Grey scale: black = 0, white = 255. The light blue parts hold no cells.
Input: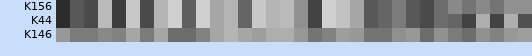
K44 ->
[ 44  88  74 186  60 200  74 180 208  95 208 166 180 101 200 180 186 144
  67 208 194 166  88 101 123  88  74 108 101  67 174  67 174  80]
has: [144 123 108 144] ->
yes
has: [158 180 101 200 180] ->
no
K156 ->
[ 44  88  74 186  60 200  74 180 208  95 208 166 180 101 200 180 186 144
  67 208 194 166  88 101 123  88  74 108 137 116 137 116 144 144]
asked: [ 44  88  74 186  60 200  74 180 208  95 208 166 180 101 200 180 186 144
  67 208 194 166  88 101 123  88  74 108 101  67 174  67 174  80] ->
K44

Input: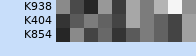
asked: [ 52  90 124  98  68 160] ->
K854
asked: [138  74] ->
K938
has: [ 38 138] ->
yes
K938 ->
[138  74  38 152  60 167 124 180 245 146]
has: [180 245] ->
yes

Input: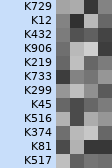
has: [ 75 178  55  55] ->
yes
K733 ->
[ 61 131 117 150]
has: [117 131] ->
no

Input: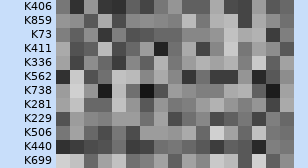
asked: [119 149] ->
K406
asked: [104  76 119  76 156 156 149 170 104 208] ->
K506

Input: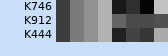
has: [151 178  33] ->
no
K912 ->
[ 61 123 145 178 101  74  74  81]
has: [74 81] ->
yes

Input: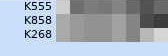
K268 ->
[169 153 146 146 161 132 183 213]
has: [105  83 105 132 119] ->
no

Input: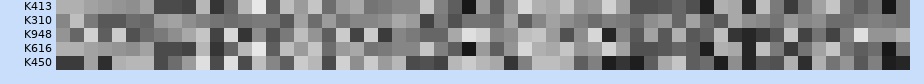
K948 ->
[148 102 209  94 203  81 109 122 142 168 197  67 215  53 142  81 122 190
 148  94 203  67 203  59 134 122 102 102 168 223 209 134 142 190 197 155
  81 142 215  38 134  88 162  88 176  88 102 190  53  38  59  88 197  67
 116  67 128 223 148 148 176]
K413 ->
[176 176 162 155 148 142 162  75  75  67 183  53 102 183 231  94 190 155
 197 109 155 168 116 122 134 134 197 128  94  23 155  94 148 215 176 168
 197 148 155 209 162  81  81  88 102  81  30 176 168  38 190 122  59 116
 162 197 116  94 116  23 116]
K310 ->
[134 190 122  88  88 109 102 155 162 142 128 116 109 116 122 122  88 162
 109 155 116 134 134 142 168 155  67 122  81 116 116 109 162  94 134 162
 142 128 109 128 122 109 142 155 102 162 109  88 168 142 134 116 148 134
 142 109 109 122 128 122 116]
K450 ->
[ 59  59 162  46 176 183 183  75 109 155 223  75 223  75 190 134  94 203
 183  75 209 142 203 155 183  75  81  67 183 203 183 168  53 128 190 190
 176  94 128  30  53  30  94 168 197  94 109  30 142  38  88  81 176  46
 176 116 148  88 128  30  38]

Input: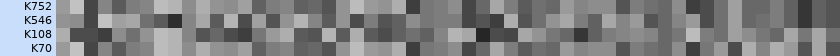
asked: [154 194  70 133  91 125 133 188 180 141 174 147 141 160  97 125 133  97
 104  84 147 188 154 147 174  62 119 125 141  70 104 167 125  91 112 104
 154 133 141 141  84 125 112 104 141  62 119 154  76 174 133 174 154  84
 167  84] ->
K70
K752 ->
[154 194  70 133  91 125 133 188 180 141 174 147 141 160  97 125 133  97
 104  84 147 188 154 147 174  62 119 125 141  70 104 167 125  91 112 104
 154 133 141 141  84 125 112 104 141  62  76 112 160 104 104 125  97  54
  97  84]
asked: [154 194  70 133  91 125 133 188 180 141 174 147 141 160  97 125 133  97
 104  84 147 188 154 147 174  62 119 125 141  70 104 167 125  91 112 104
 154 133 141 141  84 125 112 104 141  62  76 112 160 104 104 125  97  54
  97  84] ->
K752
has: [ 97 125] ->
yes
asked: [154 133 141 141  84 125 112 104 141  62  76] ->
K752

